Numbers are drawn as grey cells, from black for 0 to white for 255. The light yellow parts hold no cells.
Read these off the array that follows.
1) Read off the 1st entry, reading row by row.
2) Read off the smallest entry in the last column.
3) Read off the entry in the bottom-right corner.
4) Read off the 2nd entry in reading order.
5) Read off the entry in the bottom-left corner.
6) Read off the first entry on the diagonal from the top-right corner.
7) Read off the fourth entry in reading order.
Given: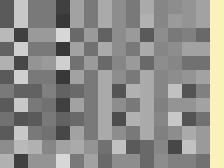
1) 90
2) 105
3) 113
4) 200
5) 177
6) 162
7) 121

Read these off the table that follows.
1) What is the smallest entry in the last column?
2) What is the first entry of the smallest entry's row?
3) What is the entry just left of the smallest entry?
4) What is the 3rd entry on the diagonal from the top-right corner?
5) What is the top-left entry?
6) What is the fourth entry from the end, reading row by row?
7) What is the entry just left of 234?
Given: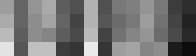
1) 13
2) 227
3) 27
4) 107
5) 157
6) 133
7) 53
